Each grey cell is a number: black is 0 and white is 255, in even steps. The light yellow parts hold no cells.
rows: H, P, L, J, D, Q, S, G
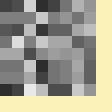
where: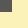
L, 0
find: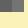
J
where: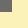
D, 7
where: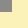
D, 3
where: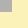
H, 6
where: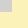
H, 2

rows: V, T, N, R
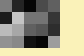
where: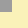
R, 4
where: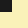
T, 0
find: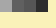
N
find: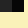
V
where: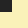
V, 1
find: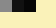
R
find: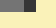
T

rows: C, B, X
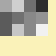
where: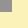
B, 3
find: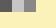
X
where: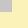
X, 1
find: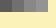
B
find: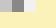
X

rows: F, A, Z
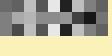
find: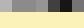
A
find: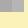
A
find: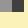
A
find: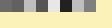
F
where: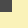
Z, 1
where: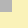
A, 2
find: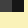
A

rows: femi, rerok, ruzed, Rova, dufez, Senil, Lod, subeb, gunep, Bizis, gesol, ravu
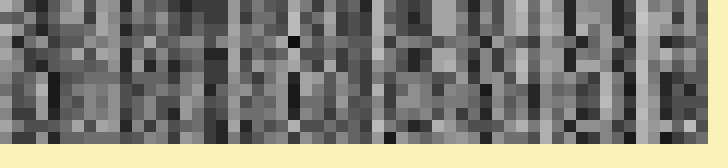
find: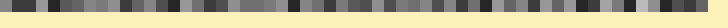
Bizis
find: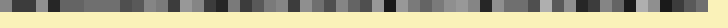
ravu
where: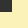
gunep, 55
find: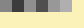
rerok
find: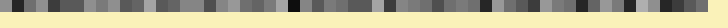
Rova
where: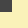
rerok, 23
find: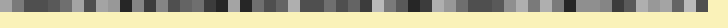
gesol

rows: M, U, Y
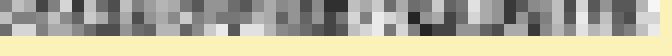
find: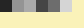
U
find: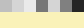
Y
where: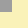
M, 12
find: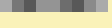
M
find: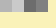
Y
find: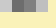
Y

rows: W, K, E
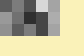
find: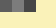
E
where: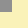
E, 0
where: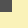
W, 2
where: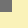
K, 1

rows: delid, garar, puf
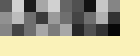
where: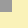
garar, 4
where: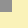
garar, 0
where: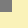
puf, 4
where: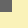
delid, 5
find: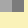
puf

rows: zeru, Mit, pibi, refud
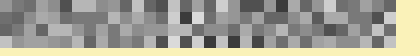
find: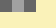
zeru
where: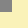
zeru, 31
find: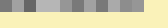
pibi
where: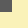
Mit, 26
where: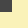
refud, 21

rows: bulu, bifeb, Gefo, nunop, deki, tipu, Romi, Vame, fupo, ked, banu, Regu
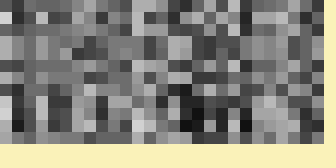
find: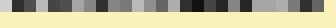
ked
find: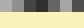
bulu
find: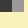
fupo
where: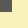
bulu, 0
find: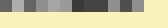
Regu
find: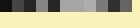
ked

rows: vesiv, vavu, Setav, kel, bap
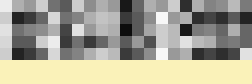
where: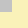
vavu, 8
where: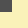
kel, 12
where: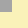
Setav, 12
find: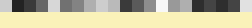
bap

